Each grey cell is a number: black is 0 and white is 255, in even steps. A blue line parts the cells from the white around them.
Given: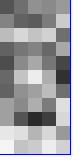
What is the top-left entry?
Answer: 84
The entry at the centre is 237
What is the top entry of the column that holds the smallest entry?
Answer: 145
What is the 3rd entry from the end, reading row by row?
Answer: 203
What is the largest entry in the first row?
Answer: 153
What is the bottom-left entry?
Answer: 245
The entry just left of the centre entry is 195
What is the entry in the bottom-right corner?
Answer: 209
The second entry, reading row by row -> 111
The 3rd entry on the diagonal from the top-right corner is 195
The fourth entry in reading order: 138
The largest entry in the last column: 223
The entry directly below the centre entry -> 160
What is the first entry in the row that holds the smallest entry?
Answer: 160
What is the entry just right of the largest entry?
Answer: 195

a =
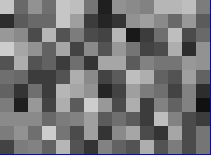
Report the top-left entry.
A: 198
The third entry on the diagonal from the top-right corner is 190
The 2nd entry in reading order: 105
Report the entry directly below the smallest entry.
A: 60
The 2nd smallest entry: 25
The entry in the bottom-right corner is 117
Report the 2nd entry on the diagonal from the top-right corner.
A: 152
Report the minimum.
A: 17
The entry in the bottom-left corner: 67
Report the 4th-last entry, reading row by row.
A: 83
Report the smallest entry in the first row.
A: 31
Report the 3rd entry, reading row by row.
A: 146
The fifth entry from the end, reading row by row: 174
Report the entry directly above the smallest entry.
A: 45
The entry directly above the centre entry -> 166
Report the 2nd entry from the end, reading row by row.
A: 75
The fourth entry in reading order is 111
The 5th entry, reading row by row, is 198
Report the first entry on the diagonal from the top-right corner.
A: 124
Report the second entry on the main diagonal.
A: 91
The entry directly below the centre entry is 37
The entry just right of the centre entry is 91
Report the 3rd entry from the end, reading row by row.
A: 124
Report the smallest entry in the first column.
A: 45
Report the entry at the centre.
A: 67

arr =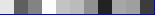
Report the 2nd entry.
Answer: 95
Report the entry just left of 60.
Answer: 159
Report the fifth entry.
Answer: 195

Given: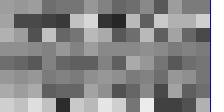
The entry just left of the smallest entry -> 51
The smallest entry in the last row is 44
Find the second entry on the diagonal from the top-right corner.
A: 177
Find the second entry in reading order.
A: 151
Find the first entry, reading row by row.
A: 157
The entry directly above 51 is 130
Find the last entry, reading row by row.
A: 177
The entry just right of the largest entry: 65
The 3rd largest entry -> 222
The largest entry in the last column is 207
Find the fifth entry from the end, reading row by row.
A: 236
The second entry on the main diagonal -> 73
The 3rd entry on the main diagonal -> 81
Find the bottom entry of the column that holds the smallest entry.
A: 207
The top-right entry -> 123
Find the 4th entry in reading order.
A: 110
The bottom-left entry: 207
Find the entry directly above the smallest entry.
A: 102
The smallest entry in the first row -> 88
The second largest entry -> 229
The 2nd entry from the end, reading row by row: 81

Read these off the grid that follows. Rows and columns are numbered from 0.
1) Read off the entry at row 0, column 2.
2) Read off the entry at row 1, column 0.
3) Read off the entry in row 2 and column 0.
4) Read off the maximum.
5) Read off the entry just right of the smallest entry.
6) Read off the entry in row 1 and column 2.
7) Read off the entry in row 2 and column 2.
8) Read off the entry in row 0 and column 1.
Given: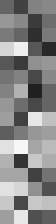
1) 130
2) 151
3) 122
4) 247
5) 101
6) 59
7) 46
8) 65

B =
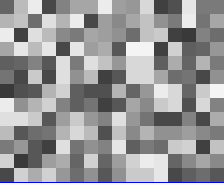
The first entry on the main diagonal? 101
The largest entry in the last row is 230
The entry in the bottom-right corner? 87
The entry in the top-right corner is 122
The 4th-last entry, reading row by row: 72
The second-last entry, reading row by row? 109
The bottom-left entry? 72
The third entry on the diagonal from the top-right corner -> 57
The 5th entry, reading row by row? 130
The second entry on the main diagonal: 194

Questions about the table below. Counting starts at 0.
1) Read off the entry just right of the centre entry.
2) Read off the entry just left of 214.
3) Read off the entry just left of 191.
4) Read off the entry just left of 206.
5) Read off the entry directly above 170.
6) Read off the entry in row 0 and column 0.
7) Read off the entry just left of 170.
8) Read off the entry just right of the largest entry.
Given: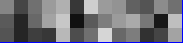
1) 125
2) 112
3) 24
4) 55
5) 97
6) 133
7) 155
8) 104

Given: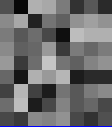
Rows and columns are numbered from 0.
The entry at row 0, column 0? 80
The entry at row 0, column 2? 176
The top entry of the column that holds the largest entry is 168
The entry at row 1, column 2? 34
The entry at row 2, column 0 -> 123
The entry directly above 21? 58
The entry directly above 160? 88
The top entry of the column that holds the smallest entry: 7
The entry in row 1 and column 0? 138
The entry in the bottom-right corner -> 80
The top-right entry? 42
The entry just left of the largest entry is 109
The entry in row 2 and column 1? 88
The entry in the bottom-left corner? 72
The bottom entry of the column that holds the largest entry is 131
